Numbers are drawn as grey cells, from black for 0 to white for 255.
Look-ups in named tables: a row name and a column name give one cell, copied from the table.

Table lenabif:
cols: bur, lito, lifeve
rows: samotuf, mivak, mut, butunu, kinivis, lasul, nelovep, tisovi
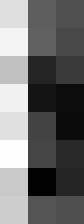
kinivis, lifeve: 11
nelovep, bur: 201
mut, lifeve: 58
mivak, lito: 96
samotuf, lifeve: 80
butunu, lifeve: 12
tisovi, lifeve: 78
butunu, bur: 241
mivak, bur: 243
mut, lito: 36
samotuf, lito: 93
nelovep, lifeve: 36
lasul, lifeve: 41
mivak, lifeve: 72

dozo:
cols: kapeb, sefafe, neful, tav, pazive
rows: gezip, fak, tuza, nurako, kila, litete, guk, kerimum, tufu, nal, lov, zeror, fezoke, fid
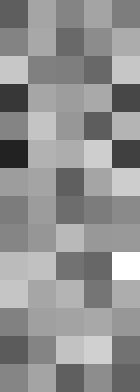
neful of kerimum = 109
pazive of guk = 205
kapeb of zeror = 129
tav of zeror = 168
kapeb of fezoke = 91
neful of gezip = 132
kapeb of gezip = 94
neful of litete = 173
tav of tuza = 104
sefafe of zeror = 160
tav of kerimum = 124
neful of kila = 151
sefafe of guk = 164
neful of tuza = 126
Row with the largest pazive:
nal

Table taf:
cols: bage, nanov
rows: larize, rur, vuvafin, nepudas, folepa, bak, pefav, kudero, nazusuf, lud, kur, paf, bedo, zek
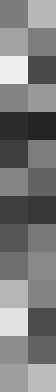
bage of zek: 158
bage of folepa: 44
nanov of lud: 137
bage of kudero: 63
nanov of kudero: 55
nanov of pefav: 99
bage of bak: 62
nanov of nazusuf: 121
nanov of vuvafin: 74
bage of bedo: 141
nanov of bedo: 99
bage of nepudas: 131
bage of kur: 182

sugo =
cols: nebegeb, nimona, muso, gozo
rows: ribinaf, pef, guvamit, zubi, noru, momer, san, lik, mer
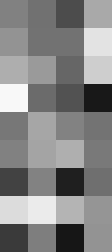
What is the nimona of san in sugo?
130
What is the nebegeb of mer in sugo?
58
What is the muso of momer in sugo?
175
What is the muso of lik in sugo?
180
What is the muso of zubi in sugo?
82
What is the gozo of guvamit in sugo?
206
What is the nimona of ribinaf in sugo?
113
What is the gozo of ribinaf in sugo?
169
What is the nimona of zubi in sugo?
107
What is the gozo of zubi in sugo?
24

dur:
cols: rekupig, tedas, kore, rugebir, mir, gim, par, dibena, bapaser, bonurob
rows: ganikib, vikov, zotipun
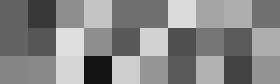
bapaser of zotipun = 65
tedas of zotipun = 135
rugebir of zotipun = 19
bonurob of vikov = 174
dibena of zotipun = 177
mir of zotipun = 205
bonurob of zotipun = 148
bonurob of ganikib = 112
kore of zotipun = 213
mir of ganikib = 111
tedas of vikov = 86
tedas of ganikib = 56
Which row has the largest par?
ganikib

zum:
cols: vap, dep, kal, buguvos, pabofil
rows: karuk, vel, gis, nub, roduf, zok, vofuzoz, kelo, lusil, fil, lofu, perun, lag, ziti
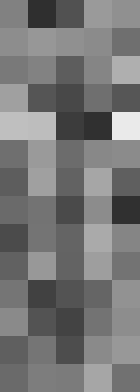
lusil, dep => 116
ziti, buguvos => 166
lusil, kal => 100
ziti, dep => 125
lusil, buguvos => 170
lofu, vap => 117
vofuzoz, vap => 93
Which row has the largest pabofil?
roduf

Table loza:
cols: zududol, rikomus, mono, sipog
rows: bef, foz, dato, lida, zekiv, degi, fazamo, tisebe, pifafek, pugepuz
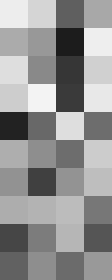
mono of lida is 58
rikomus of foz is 152
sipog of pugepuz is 153
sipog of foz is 238
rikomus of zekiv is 104
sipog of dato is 208
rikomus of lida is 243
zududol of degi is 174
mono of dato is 54
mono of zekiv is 222
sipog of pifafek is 85
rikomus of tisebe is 179
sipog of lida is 232
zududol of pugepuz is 97
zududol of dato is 222
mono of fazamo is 147
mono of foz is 28
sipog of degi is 204
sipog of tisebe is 119

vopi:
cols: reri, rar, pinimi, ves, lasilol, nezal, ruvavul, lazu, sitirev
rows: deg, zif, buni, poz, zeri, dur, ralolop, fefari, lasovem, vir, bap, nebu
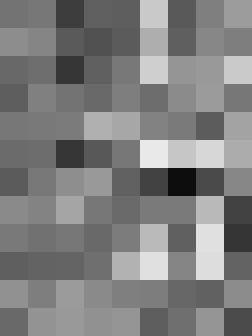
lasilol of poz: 126
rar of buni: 110
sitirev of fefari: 66
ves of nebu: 145
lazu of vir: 221
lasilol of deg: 94
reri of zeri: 119
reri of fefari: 138
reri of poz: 94
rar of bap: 126
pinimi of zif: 90
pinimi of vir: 100

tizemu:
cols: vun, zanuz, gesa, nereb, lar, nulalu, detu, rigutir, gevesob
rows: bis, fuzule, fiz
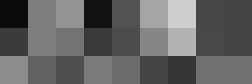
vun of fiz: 140
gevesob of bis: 69
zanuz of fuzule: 125
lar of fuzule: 76
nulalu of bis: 165
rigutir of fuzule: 72
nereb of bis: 17
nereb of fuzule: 57
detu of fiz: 54
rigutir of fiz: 112
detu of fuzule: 179
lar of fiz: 109
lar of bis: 82
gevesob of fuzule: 69
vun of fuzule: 59
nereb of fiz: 122
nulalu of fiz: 69
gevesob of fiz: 112
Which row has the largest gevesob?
fiz

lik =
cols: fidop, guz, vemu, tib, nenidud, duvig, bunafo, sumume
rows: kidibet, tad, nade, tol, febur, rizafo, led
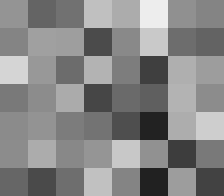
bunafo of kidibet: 144
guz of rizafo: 172
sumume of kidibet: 132
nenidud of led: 132
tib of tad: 75
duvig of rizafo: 145
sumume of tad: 99
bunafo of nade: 175
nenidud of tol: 106
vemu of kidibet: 113

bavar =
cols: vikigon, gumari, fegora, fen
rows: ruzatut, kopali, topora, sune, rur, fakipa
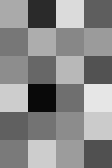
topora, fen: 82
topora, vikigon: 141
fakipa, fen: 80
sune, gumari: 9
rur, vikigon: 96
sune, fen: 230
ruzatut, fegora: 219
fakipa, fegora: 156
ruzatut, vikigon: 170
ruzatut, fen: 94
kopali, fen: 155
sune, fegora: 111
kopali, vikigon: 119
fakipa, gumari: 205
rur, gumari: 115
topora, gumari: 103
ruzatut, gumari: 42
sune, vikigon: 205
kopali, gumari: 173
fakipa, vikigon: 122
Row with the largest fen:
sune

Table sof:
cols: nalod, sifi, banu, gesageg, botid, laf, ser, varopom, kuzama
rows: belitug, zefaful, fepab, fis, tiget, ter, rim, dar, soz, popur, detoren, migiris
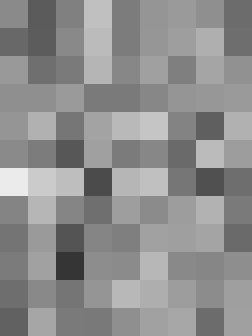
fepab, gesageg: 181
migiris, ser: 167
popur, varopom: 134
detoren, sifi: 137
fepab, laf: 160
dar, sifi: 182
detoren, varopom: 140
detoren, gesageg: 149
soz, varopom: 164
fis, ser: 149
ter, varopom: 187
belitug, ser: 154
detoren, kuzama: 159
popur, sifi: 161
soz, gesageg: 133
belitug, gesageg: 192

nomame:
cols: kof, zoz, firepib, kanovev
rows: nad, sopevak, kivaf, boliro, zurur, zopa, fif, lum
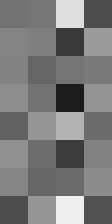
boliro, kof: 141
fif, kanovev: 140
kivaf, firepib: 116
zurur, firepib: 178
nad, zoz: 119
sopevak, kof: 131
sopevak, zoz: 127
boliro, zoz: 115
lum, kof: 77
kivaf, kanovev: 121
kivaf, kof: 130
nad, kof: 115
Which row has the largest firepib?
lum

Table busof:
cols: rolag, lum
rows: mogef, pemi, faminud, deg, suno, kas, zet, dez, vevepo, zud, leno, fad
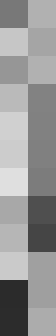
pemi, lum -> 165
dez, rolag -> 168
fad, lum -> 172
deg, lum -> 130
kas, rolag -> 204
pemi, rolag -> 198
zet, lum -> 124
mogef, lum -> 177
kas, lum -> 128
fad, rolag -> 44
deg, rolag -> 186
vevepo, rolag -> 182
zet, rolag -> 223
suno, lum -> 129

